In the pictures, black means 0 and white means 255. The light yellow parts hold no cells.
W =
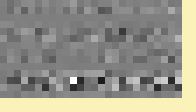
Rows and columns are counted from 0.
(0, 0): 128
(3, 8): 127
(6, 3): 132
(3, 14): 125
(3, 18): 122
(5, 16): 103
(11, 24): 41
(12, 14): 155
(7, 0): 124
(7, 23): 113
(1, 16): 137
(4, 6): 116
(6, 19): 121
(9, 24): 126
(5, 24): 143
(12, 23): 105
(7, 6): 113
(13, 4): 129
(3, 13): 130
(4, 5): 87
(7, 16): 142
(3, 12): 132
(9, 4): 126
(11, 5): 100
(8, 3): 100
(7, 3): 115
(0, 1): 112
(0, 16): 141
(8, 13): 133
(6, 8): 119
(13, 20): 134
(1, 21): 147
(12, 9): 124
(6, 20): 129
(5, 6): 157
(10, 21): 132
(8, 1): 144
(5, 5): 114
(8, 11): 121

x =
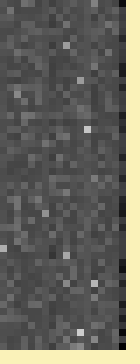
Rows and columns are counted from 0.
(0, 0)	85
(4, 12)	87
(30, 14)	69
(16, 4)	112
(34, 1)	73
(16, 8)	92
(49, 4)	70
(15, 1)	71
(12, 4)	93
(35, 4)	95
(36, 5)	76
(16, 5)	92
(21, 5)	72
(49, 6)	82
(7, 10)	101
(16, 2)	74
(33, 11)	104
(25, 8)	96
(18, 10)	74
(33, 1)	74
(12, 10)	91
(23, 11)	82
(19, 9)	113
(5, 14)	80
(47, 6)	76
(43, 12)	86
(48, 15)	73
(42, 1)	109
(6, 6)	81
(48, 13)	134
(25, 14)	82
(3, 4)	95
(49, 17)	2
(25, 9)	96
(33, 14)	71
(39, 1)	73
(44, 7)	64
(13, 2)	136
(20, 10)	71
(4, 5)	97

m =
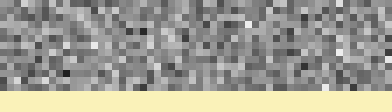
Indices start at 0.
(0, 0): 154
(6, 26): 152
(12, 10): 152
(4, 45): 105
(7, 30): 144
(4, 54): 126
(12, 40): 88
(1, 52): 157
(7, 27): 152
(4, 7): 174
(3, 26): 175
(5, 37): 156
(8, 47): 134
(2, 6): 86
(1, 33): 82
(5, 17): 141
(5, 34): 137
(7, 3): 116
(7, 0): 113
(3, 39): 116
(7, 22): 150
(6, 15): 192
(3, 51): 114
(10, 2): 136
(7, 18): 152
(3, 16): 133
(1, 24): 131
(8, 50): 175
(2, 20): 103
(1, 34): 122
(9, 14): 160
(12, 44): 128
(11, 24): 143
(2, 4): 85
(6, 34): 125
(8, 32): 124
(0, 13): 108
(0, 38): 94
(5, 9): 157
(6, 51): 193

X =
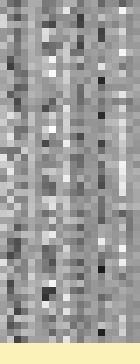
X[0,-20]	169
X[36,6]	111
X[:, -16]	[171, 174, 177, 194, 171, 185, 179, 175, 173, 190, 162, 187, 169, 179, 165, 151, 194, 192, 163, 191, 182, 176, 194, 186, 179, 175, 168, 188, 188, 193, 194, 166, 164, 187, 172, 147, 160, 189, 174, 209, 180, 190, 157, 193, 162, 193, 170, 182, 161]
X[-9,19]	154
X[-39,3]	109
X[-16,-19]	145
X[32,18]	119
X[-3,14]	193
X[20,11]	126
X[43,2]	104
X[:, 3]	[138, 171, 131, 157, 144, 156, 166, 144, 146, 147, 109, 128, 101, 139, 147, 127, 124, 146, 111, 147, 164, 203, 120, 143, 131, 168, 115, 183, 133, 147, 136, 156, 124, 188, 135, 162, 153, 131, 133, 135, 150, 177, 134, 167, 114, 186, 137, 186, 112]
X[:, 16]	[139, 165, 157, 134, 174, 153, 159, 167, 169, 161, 172, 161, 148, 186, 127, 166, 162, 186, 171, 163, 167, 154, 156, 180, 162, 159, 152, 145, 147, 172, 131, 151, 147, 150, 149, 164, 140, 165, 147, 144, 165, 143, 152, 166, 165, 144, 159, 151, 165]
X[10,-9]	159
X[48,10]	162
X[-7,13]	154
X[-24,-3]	218
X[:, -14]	[121, 116, 164, 90, 221, 217, 99, 131, 195, 184, 201, 151, 150, 157, 141, 77, 171, 153, 210, 181, 73, 182, 125, 135, 190, 112, 107, 123, 206, 175, 111, 154, 155, 211, 205, 97, 111, 123, 120, 169, 195, 63, 50, 233, 159, 128, 141, 152, 158]
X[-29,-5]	146
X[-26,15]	181
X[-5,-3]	154
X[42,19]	159
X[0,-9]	116
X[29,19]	180
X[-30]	[183, 226, 118, 147, 191, 143, 181, 139, 163, 175, 119, 75, 153, 154, 162, 179, 163, 218, 163, 155]
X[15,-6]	128
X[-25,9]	201
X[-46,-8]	146
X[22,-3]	181
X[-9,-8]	137
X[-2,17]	210
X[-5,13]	162
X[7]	[157, 146, 117, 144, 175, 158, 131, 111, 179, 203, 113, 114, 154, 159, 149, 162, 167, 245, 181, 165]
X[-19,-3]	97
